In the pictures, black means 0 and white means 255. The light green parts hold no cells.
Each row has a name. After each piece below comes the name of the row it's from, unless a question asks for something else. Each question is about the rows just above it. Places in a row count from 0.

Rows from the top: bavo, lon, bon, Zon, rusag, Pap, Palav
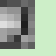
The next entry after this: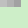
[42]
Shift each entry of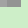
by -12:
[150 135 135]
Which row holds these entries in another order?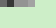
lon

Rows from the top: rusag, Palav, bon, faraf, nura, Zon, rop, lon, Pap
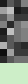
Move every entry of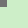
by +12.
[126]
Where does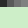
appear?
Zon
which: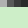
rop
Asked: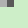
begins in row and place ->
rop, 0
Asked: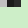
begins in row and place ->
Palav, 1

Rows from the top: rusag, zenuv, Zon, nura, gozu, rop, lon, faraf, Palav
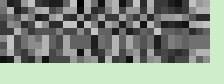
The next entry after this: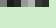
[152]
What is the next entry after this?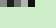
[179]
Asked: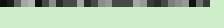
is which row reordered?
Palav

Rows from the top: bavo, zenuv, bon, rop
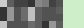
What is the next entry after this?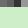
[94]
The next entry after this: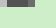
[94]
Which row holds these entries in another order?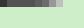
bon
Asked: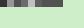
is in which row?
bon

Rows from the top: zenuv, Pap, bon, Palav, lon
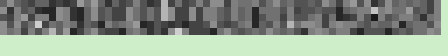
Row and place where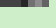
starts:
lon, 27
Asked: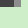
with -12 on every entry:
[ 55  55 129]
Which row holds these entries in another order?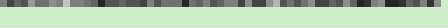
Pap
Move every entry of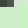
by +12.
[79 95]
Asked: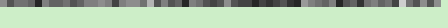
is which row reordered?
Palav

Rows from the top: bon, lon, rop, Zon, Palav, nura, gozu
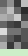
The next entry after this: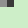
[189]
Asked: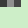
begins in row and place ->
gozu, 1
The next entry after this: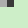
[144]
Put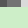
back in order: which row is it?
Palav

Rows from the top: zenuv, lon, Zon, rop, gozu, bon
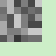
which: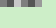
Zon
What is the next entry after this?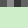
[111]
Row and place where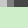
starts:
rop, 2
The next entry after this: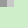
[200]

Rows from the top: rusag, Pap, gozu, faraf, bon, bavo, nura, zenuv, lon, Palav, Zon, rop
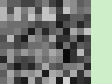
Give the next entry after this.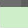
[67]
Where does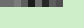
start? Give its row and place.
nura, 4
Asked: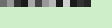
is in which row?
rop
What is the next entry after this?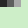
[94]
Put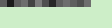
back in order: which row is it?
nura

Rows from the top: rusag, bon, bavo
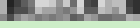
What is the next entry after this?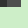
[108]
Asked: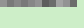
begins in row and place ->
bavo, 4
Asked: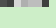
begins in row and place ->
rusag, 12

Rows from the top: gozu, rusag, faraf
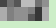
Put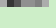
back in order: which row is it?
faraf
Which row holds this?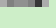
rusag
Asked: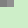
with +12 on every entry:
[140 156]
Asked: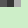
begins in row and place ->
faraf, 4

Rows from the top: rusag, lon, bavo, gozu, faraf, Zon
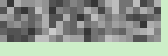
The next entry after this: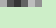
[54]
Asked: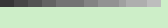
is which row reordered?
lon
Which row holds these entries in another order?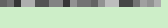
lon
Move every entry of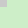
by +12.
[214]
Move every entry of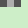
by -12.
[ 71 162  71]
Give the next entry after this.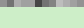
[83]
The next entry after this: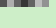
[115]

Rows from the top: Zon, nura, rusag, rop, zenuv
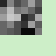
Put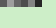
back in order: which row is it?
Zon
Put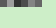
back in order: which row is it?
rop
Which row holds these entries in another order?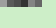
rop

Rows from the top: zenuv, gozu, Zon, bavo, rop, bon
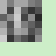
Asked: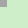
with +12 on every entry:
[177]
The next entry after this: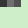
[53]
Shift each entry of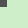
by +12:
[93]
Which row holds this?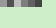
bavo
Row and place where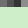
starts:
bon, 2

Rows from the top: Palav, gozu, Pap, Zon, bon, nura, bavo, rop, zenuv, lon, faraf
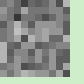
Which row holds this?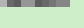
bavo
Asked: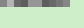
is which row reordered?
bavo
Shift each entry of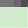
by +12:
[130 130 117  91]
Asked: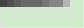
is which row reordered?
Palav
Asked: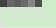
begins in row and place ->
Palav, 3
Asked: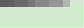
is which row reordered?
bavo
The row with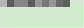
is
rop

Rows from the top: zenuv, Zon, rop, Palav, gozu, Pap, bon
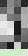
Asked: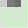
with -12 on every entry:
[194 109  97]
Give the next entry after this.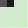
[206]
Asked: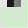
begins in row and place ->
gozu, 1
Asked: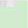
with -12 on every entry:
[208 221]
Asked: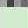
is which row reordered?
Zon
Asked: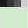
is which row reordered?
bon
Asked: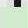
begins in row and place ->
Palav, 0

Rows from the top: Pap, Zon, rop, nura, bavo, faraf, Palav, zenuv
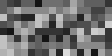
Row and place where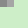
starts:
Zon, 6
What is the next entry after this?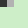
[149]
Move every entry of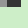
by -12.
[137  40  40]
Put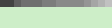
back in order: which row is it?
Palav

